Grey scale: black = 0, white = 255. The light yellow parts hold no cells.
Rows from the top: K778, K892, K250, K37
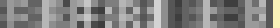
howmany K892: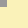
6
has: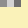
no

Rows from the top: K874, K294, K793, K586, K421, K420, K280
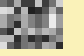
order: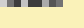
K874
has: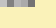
no
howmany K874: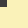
3
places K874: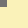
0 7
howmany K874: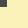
0

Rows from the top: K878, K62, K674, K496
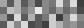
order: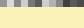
K496
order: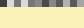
K878
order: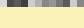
K496
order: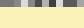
K878
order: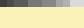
K878
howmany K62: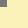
1
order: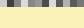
K674

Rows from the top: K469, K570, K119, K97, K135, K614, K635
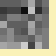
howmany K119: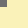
2
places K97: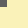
1 2 3 5
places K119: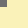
3 6

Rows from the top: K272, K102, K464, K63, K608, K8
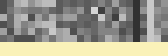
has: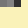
no
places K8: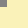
12 18 20

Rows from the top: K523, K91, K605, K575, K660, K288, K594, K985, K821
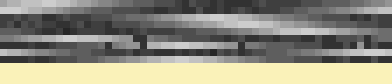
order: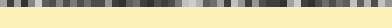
K575
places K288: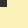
19 20 32 35 36 39 43 44 46 47 52
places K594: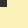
0 1 2 3 5 6 15 20 34 46 47 48 50 52 54 55

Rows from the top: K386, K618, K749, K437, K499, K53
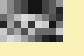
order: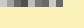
K499
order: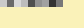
K749
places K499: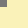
1
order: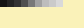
K53

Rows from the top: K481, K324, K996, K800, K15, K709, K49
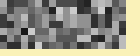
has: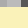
no
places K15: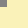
1 12 14
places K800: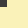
0 7 8 17
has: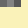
no

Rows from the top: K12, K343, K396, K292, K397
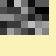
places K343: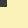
1 2
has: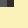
no
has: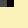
yes
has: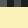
yes

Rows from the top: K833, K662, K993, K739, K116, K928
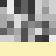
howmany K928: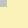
0
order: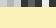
K833
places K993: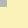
1 6 7
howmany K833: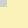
2
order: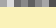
K116

